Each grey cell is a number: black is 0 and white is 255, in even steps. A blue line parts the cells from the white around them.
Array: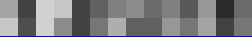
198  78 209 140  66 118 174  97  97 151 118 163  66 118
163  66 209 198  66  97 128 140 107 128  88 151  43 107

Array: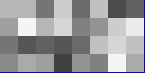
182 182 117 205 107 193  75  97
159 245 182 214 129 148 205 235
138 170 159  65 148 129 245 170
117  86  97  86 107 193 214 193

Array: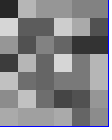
214  92  92 205 170  81
193 110 101 121 121 182
170 160 160 170 101 140
150  81 130 101  51  51
140 193 110  69  81 150
 60 182 101 214 121 182
 39 182 150 150 130 130

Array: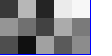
149 112  66 171 122
 78  16 161  90 140
 57 183  36 235 247

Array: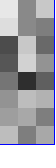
231 137 200
221 137 126
189 126 168
158 168 126
147 189 178
117  46  95
 86 210 147
 76 200 105

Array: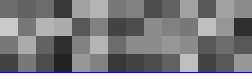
203 120 180 171  87 129  67  77 140 129 120 191 150  47
120 171  98  47 129 180 108 140 140 150 140  87 108  87
108  98 108  56 162 180 120 129  77  98 162  87 162 140
 67 120  77  35 150 129  56  67  77  98 191  67  87 150

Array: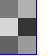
214  53
122 177
 99 155

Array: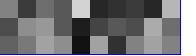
130  59 110  88 211  39  49  59  39 182
 98 121 162 142  18 162  49 130 162 130
 77 142 152  88  29  68  88  77 171 110
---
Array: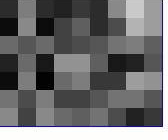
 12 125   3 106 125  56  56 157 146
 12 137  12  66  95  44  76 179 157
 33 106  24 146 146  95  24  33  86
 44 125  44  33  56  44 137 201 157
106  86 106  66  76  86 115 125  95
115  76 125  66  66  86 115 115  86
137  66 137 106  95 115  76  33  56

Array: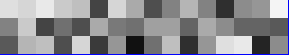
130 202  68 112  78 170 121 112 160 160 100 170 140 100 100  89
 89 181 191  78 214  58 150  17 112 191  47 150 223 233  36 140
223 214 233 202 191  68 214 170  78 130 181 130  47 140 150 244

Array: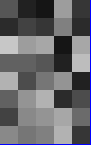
 86  33  21 157  54
 43  66  54 128  43
 97  97  86  33 189
178  76 118 148  33
137 118 128 178  54
 66 137 148 167 107
199 157 167  21 167
 97 148 178  43  76

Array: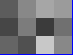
 70 124  59 112
 92 136 166 155
101  80 200 136

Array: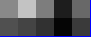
 80  68  49   5  58
137 195 125  29 104

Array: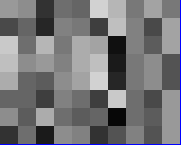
 50 110  26 141 129  50  83 129  83 153
 73 101  38 129 120  62 191 129  73 163
153 141  50 110 101 210 182 120 163 120
101 101  62 129 110  62 201 110  73 153
172 101  92 141 163 210  38 120 141  83
191 141 153 129 172 191  26 120 141  83
141  92 172 110  92 101   7 110  92 153
201 110 182 120 172 163  16 129  92 163

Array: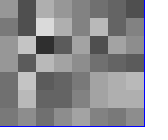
151 196  47  91 163  79 163 141
112 196  91 100 121 163 175 185
112 185 100 100 130 163 175 175
121 141 112 141 163 130 121 141
151  79 175 151 130 112 100  79
151  91 185 163 141 112 100  91
121  79 218 175 130 185 100 130

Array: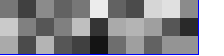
202 128  86 128 191  52 170 180 159  86  41
119  64 139  98 119 236  98  75 214 224 139
170  75 180  86  64  20 110 159  98 148 148
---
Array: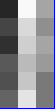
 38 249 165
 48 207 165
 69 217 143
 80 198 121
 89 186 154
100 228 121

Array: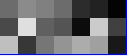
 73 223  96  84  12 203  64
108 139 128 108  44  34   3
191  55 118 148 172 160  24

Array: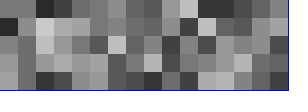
 42 141 202 171 162 120 131 109  99 141  65 190  99  88 141 162
120 120  42  65 109 120 141  99  88 152 190  54  54  76  99 131
131 109 190 152 120  88 190  99 131  65 131  76 152 131 141  76
152 109 152 171 152 162  88 120 181  76 120 131 152 181 109  99
162 109  54  76 141 152  88  76  54 109  65 171 181 131  99  65

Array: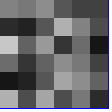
 22  34  86 165 141  98
 43  34  86 176 130  77
108  53  98 141 120  65
130 120 141  86  65  65
176  77 165  77 120  43
199  98 153  53 108  22

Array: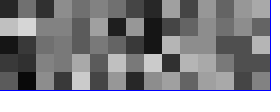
 21  57 112 121  91 121 100  57  21 181 141 141  79  79 181
 39 112  48 141 112 130 112  69  39 160  69 151 100 151 169
 57  48 130 121 169  91 192 121 203  48 181 169 121  79  79
 91   9 141  57 203  69 151  39 141 160 100 160 169  69 130
192 214 130 130  91 160  30 151  21  69 100 141 112 141 100

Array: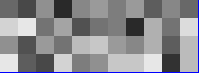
104  72 144  41 135 154 125 154  93 135 104
144  81 154 115 187 199 154 135 176  93 187
211 231 115 164  81 115 125  41 176 115 220
231  93  72 211 125 144 199 199 231  50 187
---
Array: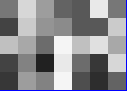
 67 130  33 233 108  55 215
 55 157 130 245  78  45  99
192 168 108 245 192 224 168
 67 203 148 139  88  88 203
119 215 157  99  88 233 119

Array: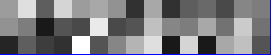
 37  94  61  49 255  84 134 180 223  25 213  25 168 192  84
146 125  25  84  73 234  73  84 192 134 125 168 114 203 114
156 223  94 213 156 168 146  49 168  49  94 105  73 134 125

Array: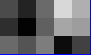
 46   3  96 166 157
 75  35 106 216 175
106  84 125  12  65

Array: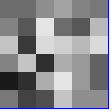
 25  47 173 229 153  98
196  57 218 207 185 218
120  66  78 196 142 142
131  87 229 108  87 185
108 108 142 163 131 120
131 196  47 173 153  98

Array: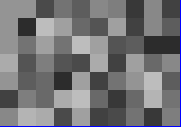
148  44 189 160 105  84 160  65 136  93
171  84 126  84  74 171  65 160 105 136
148  93 105  44 160  65 115 148 189  93
148 115 160 115 189 160  84  93  44  44
 65 126 105 171 189 105  56 105 180 115
148 148  74 115  93 136 126  56 136  65
136 180 171  74 160  65  74 115  56 126

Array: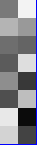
232  11
142  56
211  67
110 100
180 153
 79 190
 91 222
121 243
